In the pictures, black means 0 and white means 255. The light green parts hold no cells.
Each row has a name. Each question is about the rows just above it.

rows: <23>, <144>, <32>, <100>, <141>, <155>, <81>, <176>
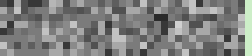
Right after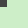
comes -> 123
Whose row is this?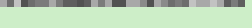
<144>
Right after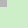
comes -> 168
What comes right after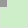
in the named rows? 138

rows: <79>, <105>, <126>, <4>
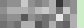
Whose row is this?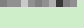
<79>
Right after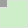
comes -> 187
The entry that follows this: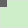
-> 175
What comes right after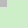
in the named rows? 201

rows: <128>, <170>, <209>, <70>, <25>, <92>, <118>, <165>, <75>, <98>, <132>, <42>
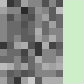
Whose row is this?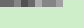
<75>
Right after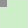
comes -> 133
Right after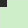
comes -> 93
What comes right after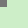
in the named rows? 93

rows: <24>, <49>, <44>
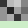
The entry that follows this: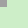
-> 107
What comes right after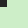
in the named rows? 161
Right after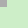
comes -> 53

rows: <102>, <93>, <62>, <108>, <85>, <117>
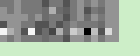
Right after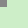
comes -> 120
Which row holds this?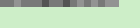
<102>
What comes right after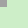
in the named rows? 120
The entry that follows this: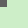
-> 120

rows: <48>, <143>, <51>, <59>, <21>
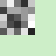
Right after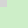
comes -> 64
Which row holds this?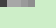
<143>
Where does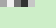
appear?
<48>
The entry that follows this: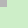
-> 76

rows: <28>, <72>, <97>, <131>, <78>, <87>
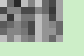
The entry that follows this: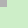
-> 133
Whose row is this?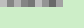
<87>
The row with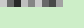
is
<28>
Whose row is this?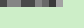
<72>
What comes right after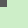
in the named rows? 105

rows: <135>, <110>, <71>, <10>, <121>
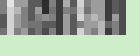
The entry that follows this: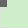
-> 128
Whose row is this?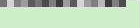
<121>
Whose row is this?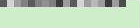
<71>
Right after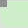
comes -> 128
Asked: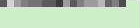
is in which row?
<10>
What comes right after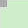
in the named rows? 90
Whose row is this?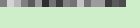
<110>

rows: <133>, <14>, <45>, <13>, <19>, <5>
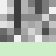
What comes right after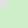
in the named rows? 211
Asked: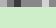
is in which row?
<45>
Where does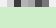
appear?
<14>
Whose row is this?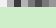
<133>

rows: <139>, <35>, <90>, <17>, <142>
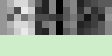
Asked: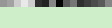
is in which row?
<142>
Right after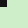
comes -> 62
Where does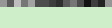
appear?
<90>
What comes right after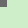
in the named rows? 47

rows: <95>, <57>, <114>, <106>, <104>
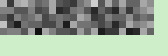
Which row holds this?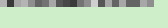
<95>
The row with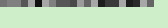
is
<104>
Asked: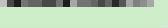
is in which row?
<106>
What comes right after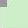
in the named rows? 100

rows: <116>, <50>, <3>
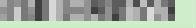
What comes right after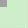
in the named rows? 133
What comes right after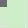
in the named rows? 133
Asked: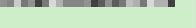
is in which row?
<50>
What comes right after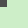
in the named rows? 191

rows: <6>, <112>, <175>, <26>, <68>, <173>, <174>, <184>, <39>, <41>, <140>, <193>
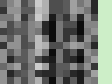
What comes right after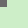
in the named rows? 133
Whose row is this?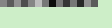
<173>
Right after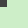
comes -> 78

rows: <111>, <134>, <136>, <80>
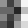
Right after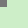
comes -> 245
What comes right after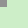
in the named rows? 65
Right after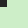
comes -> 189

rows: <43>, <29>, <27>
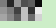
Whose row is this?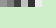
<29>
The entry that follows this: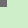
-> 209
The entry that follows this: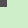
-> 93

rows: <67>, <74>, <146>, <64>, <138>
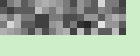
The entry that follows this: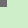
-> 149
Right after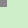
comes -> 122
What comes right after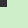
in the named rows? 37

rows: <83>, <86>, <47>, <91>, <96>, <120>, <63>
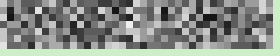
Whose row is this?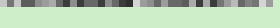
<120>
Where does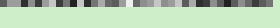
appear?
<91>
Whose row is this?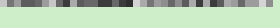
<83>
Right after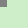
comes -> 117
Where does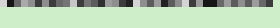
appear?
<47>
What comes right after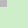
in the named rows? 104
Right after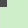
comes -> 47

